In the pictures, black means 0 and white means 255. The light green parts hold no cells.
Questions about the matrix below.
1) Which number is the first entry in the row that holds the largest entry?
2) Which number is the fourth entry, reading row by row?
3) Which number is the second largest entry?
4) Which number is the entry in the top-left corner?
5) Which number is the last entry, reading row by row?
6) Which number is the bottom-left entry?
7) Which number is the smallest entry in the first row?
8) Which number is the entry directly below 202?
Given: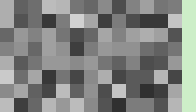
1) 174
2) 188
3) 202
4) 174
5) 182
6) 188
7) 77
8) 138

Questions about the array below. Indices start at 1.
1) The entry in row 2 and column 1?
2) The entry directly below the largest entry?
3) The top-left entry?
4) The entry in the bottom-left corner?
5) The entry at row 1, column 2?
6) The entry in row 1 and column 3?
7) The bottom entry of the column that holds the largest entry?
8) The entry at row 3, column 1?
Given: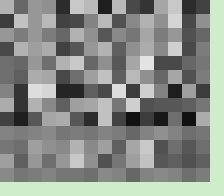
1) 60
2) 144
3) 178
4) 137
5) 103
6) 151
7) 131
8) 151
